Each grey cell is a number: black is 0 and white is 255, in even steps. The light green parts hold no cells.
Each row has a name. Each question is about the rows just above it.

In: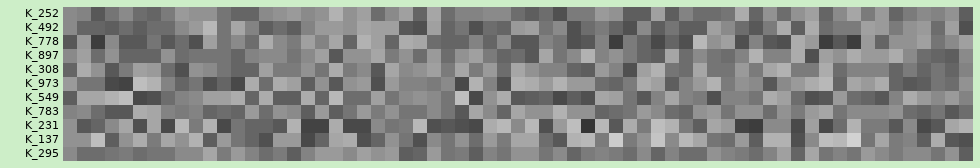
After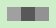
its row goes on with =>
[146 166 123 146 109 154 109 146 160 123 101 109  88 166 117 138 178 131
 146 123 101  94 166 109 138 117 109 131 178 131 131 172  80 160 146 172
 154 154 172 138 109 101  94 138]
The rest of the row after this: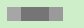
[123 166 178 123 123 172 109 131 131 131 101 123 101 117 101 131]
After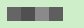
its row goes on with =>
[117  94  94 160 138 109  88 123 172  94 172 109 123 123 160 154 123 146
 154 109 160  80]
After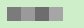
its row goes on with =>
[146 131 131 101  94 154 131  80 160 178 117 109 166 117 117 154 123 166
 178 123 123 172 109 131 131 131 101 123 101 117 101 131]
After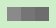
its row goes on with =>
[131 178 131 131 172  80 160 146 172 154 154 172 138 109 101  94 138]
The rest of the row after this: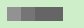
[138 146 154 138 146 178 146 160 109 138 160 101 166 109 131 131 138 138
 109  94 109  80 123 123 154 146  94  94 160  94 131 109 109 117 172 101
 146 109 146 160 101 138 166 123 154 101 123 138 131 146  94]

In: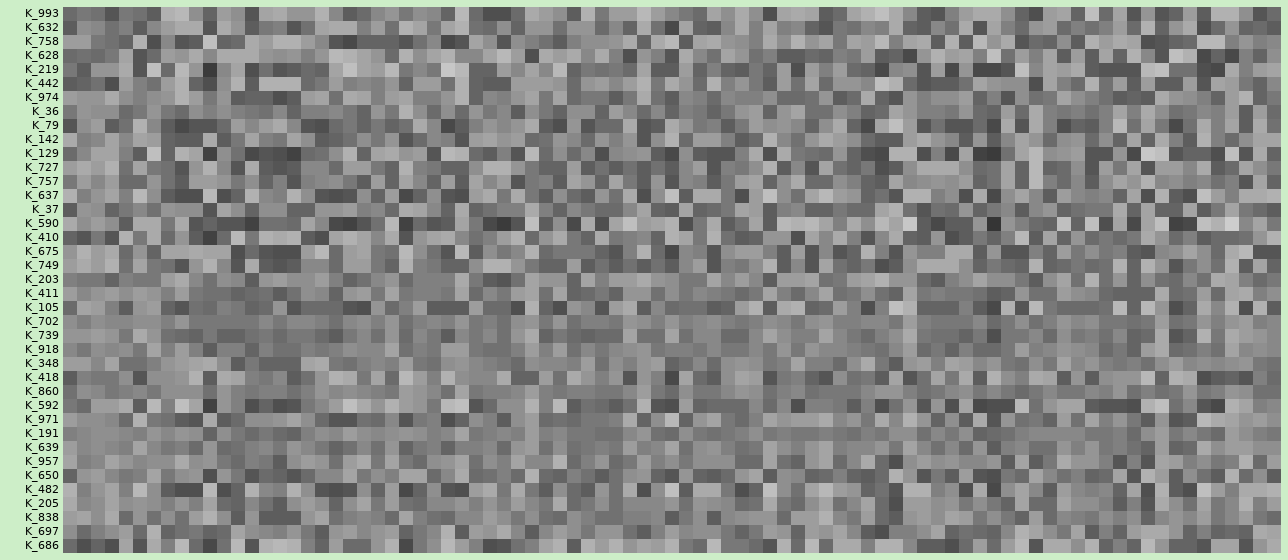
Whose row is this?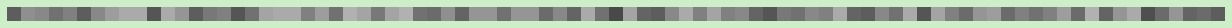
K_632
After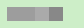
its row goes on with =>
[149 120 170 136 177 149 100 143  93 170  85 149 113 120 100 157 113 164
 128 149 120  93 149  85  93 184 170 164 149 157 143]
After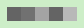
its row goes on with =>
[128 107 136  93 143 164 149 177 136 143 128 136 113 128  85 164 100]
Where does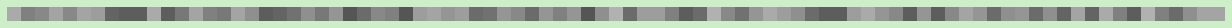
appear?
K_142
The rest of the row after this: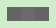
[170 164]

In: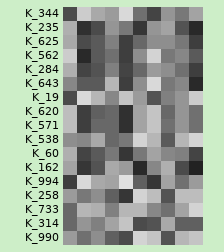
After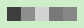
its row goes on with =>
[90]
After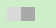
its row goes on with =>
[163 225  96  54 163 112 155]

